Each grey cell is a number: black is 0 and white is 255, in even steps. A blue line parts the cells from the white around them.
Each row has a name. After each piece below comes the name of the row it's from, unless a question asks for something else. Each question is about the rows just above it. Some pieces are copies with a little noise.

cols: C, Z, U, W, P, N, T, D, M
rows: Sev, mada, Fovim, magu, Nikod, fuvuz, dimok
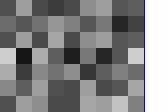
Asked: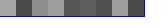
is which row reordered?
Fovim
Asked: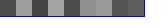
Fovim
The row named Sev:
[ 80 157  74  61  74 141 157  87  95]
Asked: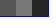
mada
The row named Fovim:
[ 80 157  74 165  74 141 157  87  95]
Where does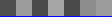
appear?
Fovim
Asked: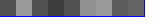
Sev

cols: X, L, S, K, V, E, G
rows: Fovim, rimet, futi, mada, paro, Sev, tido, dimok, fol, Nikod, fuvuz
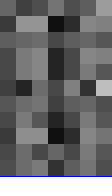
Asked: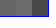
futi
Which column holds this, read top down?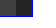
K
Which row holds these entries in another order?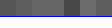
futi

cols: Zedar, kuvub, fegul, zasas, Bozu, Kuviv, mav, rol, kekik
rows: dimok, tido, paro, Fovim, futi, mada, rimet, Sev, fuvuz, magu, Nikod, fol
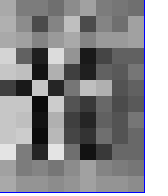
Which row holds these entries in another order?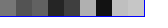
Sev
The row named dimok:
[169 124 124 111 140 161 124 118 111]
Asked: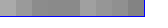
fol

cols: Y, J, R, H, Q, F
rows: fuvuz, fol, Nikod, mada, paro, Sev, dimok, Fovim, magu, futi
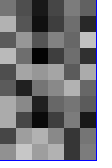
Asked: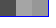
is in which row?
paro
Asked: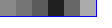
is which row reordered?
dimok
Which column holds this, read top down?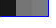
F
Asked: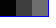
mada
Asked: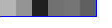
dimok
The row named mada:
[186 110   3  62 110  48]

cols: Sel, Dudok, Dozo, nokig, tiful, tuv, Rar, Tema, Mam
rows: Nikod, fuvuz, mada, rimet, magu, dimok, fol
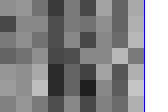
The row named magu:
[150 143 169  43 100  66 163  86 176]
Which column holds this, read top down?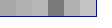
Mam
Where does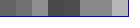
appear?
rimet
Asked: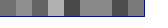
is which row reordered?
fuvuz
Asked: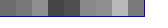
rimet
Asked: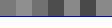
mada

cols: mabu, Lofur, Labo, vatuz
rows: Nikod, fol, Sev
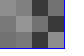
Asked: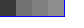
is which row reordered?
Nikod
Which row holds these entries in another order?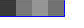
fol
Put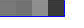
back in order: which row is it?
Sev
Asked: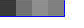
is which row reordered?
Nikod

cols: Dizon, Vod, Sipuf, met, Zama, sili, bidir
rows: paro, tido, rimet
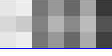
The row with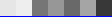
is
paro
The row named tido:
[216 202 130 179 137 187  83]
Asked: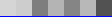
tido

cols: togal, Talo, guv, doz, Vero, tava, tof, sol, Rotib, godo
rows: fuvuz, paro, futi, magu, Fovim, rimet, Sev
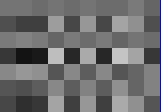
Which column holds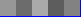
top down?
tava
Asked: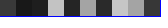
magu
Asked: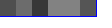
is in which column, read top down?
godo
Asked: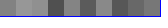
Fovim
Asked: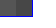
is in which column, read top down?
togal
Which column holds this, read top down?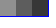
guv
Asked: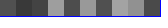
paro

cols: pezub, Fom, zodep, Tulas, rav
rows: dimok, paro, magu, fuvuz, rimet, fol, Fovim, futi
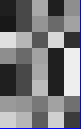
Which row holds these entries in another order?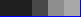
dimok
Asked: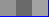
paro
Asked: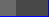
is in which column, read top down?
Fom

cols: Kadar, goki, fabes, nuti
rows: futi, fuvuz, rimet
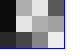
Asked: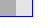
futi
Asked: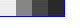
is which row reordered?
rimet

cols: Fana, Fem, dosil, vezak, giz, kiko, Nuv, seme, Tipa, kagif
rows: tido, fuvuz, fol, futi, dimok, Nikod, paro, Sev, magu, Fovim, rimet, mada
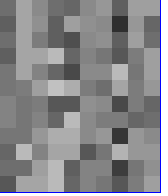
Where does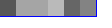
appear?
mada
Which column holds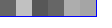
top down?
vezak
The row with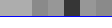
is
magu
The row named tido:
[110 165 138 110 102 138 151  95 159 159]
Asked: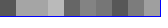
mada

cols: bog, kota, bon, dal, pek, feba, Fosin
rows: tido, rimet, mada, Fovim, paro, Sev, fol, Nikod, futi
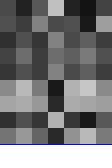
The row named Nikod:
[ 48  80  54 177  54  25  88]
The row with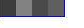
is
paro
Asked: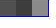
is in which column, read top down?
Fosin
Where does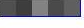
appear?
paro

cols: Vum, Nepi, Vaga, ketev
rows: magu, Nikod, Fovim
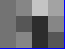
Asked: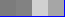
magu
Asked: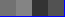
Fovim
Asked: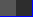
Nikod
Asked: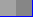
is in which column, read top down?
ketev
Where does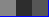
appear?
Fovim

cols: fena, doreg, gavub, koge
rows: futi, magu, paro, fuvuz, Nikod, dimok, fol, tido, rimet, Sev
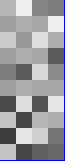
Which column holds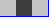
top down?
fena
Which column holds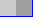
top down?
fena
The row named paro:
[202 152 223 174]
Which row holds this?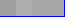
dimok

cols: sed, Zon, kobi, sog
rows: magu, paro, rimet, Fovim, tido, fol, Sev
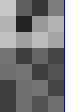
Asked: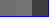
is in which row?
tido
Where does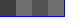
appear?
Sev
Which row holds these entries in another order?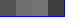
tido
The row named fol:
[ 61 110 116  69]
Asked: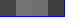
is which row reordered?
fol
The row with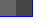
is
Fovim
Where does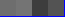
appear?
tido

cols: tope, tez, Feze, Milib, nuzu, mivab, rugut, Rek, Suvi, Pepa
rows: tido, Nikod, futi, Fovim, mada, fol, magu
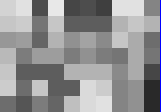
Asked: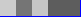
Nikod
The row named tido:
[211 225  77 232  70  77  63 225 225 132]
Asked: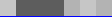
Nikod

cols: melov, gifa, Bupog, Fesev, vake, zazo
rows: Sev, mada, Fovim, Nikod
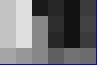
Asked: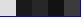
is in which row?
Sev
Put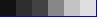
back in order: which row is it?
mada
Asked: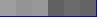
Nikod
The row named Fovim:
[195 223 135  39  18  59]
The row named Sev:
[195 223  26  39  18  59]

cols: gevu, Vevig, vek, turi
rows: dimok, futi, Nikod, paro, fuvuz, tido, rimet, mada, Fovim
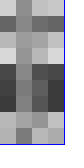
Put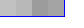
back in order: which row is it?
Nikod
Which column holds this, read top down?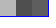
vek
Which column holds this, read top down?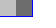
vek
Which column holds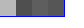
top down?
vek
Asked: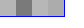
Fovim
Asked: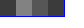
rimet
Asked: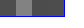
fuvuz

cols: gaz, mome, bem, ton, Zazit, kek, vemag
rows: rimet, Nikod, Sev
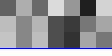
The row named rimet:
[ 98 174 106 219 151  31 211]
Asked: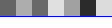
rimet
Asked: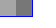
Sev

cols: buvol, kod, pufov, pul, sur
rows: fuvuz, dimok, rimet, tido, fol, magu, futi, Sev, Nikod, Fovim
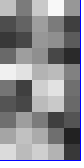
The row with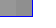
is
rimet
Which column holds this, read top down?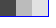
pul
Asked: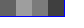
dimok

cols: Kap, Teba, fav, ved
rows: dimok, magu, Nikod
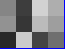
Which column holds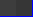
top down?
Teba
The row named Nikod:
[ 40 203  68 111]

